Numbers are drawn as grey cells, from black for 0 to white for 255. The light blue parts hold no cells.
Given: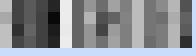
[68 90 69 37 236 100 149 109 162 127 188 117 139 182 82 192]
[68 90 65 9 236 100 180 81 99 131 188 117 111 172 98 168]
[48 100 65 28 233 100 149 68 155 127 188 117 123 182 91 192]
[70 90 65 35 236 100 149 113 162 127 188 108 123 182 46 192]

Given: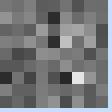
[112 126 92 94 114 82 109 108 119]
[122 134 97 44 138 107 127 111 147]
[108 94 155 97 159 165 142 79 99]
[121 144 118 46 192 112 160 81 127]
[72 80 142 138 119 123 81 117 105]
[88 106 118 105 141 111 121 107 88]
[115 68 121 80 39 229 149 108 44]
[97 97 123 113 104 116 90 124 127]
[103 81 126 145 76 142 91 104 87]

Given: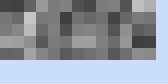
[65 99 154 123 129 80 71 124 127 84 191 175 68]
[106 197 120 123 63 114 104 112 69 103 123 117 118]
[135 185 106 127 79 129 132 123 85 143 92 101 123]
[158 144 89 123 116 158 159 129 108 150 63 65 161]
[102 162 133 118 90 105 112 121 88 110 141 137 100]

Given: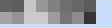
[93 199 151 129 111 103 91 98]
[147 203 202 156 117 140 53 163]

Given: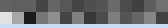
[95 95 69 101 87 68 79 84 106 75 64 94 112 98]
[167 28 119 143 69 129 55 75 125 84 101 134 65 226]

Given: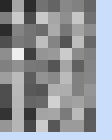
[165 44 114 100 136 129 102 39]
[202 76 201 166 143 198 112 126]
[132 116 108 171 119 163 140 44]
[122 115 190 132 84 189 102 79]
[238 63 149 153 203 139 128 142]
[145 120 118 85 166 97 132 128]
[187 93 147 137 187 129 135 158]
[184 89 86 175 173 129 149 78]
[182 102 105 209 157 162 144 78]
[180 51 164 166 123 186 90 51]
[181 72 203 87 155 155 92 150]

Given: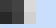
[67 217 57]
[63 208 40]
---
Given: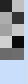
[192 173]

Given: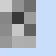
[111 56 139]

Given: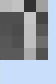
[160 197 75 87]

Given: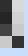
[217 37]

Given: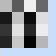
[103 13 225 35]

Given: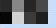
[73 59]
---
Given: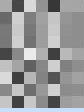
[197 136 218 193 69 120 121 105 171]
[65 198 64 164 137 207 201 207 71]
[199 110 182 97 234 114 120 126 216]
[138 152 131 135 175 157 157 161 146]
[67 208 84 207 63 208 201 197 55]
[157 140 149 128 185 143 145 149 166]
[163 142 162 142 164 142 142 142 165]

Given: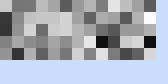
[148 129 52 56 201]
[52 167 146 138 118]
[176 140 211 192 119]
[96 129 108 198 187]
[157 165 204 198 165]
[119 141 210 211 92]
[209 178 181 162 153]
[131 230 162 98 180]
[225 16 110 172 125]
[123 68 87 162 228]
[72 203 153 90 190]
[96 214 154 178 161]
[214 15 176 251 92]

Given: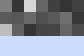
[189 91 127]
[97 87 53]
[53 105 214]
[68 80 101]
[70 90 64]
[101 111 52]
[76 57 65]

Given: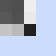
[196 88 82]
[185 81 78]
[33 232 238]

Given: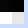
[253 5]
[231 2]

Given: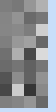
[127 71 84 107 112 127 134 133 126]
[133 204 141 117 175 152 137 147 120]
[149 54 98 97 73 161 125 106 150]
[104 137 146 118 218 103 206 118 177]

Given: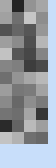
[195 42 116 138 157 111 133 194 158 82 161 169]
[178 100 110 104 119 148 127 86 139 102 111 36]
[112 186 165 142 123 167 61 71 79 86 198 147]
[104 158 53 122 162 184 74 132 182 150 141 166]

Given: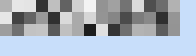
[157 230 179]
[112 67 230]
[194 100 228]
[196 153 51]
[89 48 191]
[192 218 98]
[170 170 209]
[29 214 243]
[224 148 147]
[52 134 161]
[111 75 115]
[179 124 218]
[176 137 79]
[92 47 109]
[148 149 178]
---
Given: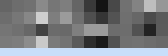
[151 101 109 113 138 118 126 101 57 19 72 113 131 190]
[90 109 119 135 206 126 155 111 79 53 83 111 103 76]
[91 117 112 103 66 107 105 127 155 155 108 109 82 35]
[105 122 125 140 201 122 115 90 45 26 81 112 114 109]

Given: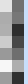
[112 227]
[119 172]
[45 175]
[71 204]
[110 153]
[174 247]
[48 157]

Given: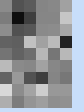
[161 139 82 91 133 136]
[198 124 14 63 134 134]
[166 141 81 87 138 140]
[34 98 95 193 161 187]
[184 116 98 110 183 118]
[128 186 138 135 162 135]
[119 99 153 82 62 133]
[152 216 140 163 205 152]
[145 174 124 148 158 142]

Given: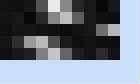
[23 18 17 22 82 233 136 40 24 8]
[13 20 24 8 40 134 189 93 25 16]
[182 15 21 22 18 16 11 19 24 109]
[13 21 46 154 183 79 27 15 19 14]
[19 17 23 32 127 197 101 30 19 42]

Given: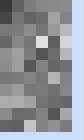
[140 57 98 124 135 137]
[132 69 115 99 108 162]
[184 120 124 140 117 154]
[213 103 136 118 225 93]
[182 144 159 123 84 108]
[111 140 158 87 129 101]
[130 119 123 133 120 179]
[134 142 156 121 123 113]
[103 171 173 161 114 107]
[167 139 108 110 131 85]
[124 99 96 194 130 145]

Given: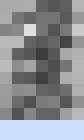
[179 170 170 172 98 85 94]
[152 172 118 102 116 115 89]
[200 130 137 222 119 84 121]
[149 183 184 99 89 103 68]
[176 176 97 85 60 86 169]
[182 188 141 164 93 79 116]
[179 167 94 90 63 87 173]
[174 156 140 142 99 95 110]
[144 154 108 81 123 127 87]
[184 134 82 132 100 99 158]

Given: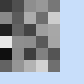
[119 56 79 142 152]
[205 138 91 172 110]
[167 32 99 68 158]
[166 231 143 141 89]
[84 15 139 62 129]
[111 99 149 179 210]
